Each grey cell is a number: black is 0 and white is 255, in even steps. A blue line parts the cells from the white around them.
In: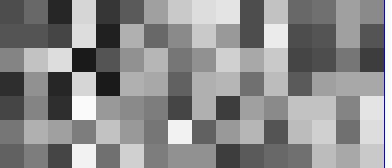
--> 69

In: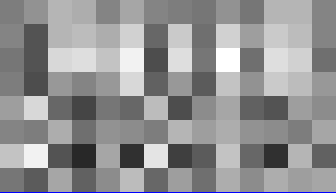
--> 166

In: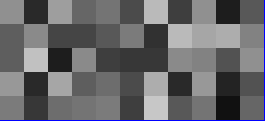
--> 109

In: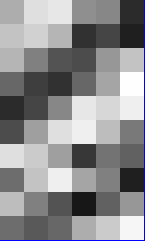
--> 103

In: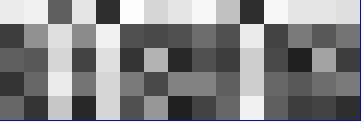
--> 199

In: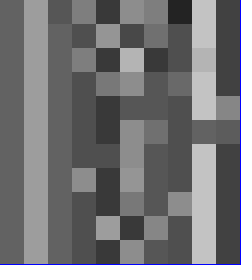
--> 98

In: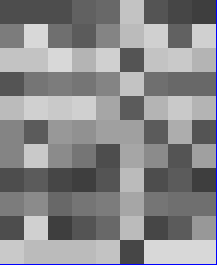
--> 187

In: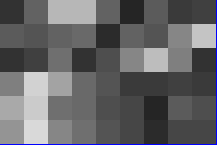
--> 134
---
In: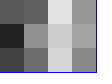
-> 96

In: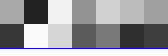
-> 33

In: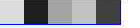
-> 30

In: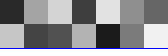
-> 164

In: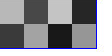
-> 72

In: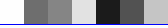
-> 110

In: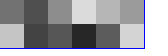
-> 79

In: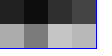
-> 13
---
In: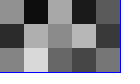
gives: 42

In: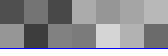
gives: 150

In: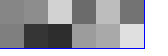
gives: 127

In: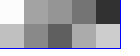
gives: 192

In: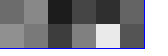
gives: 144

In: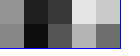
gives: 134

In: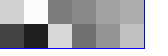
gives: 68

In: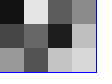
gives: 70
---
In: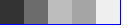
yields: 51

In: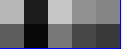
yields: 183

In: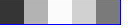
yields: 53

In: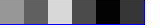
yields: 151

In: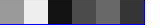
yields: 154

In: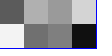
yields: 91
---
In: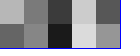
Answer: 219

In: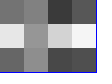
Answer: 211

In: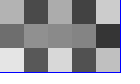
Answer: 132

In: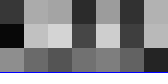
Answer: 62

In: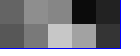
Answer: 162

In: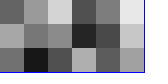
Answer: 72

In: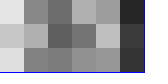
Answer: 191

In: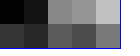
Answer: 75

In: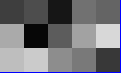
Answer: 162

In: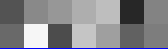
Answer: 97
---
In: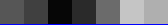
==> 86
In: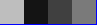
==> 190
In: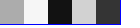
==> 172
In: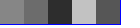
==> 134
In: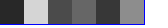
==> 40
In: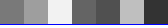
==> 121
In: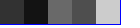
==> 50
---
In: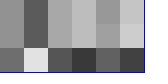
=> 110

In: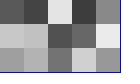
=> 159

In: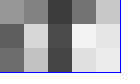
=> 109

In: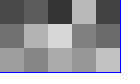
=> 157

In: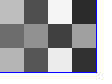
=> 182

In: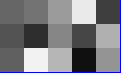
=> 96

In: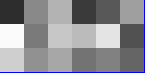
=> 207

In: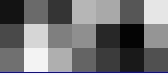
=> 112

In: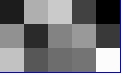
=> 194
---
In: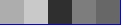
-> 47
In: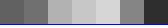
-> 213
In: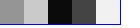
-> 11
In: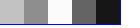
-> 251
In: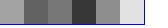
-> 55
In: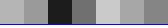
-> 201
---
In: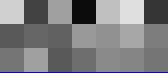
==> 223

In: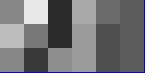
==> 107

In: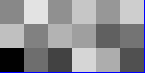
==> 151

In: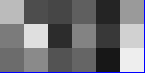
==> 36

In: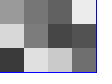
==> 97

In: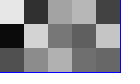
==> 183
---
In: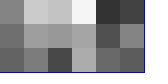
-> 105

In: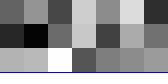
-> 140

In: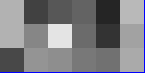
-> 113

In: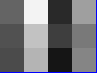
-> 21

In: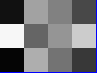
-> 115

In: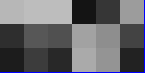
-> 148
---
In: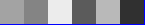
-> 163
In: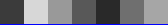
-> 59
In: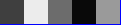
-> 63
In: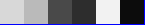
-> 216
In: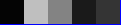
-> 4
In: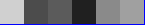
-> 208
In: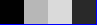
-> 1
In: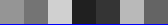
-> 149
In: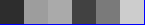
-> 45
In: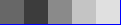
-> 103
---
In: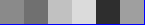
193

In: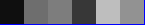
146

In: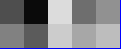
204

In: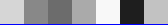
214

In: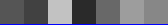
157

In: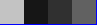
97

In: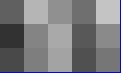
181
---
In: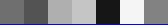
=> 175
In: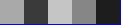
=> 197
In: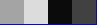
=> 11
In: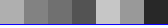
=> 113
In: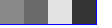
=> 226
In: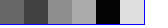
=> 142
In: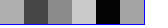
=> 140
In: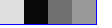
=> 112
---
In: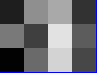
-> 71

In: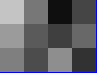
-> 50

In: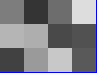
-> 89

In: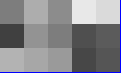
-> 85

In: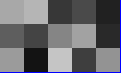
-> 147

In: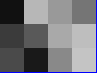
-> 196
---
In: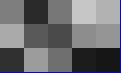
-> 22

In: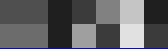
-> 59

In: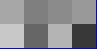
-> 56

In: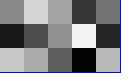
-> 185

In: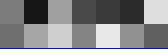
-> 96

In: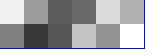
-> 255

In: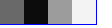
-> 243

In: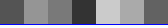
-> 98

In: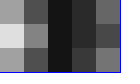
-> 116
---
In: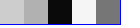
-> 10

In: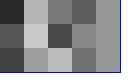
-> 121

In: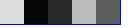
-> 40

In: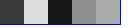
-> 23

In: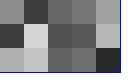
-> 103

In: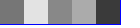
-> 136
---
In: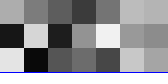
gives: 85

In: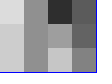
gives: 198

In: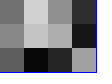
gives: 37

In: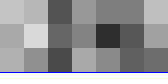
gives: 74

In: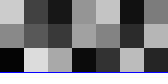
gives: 169

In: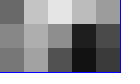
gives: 81
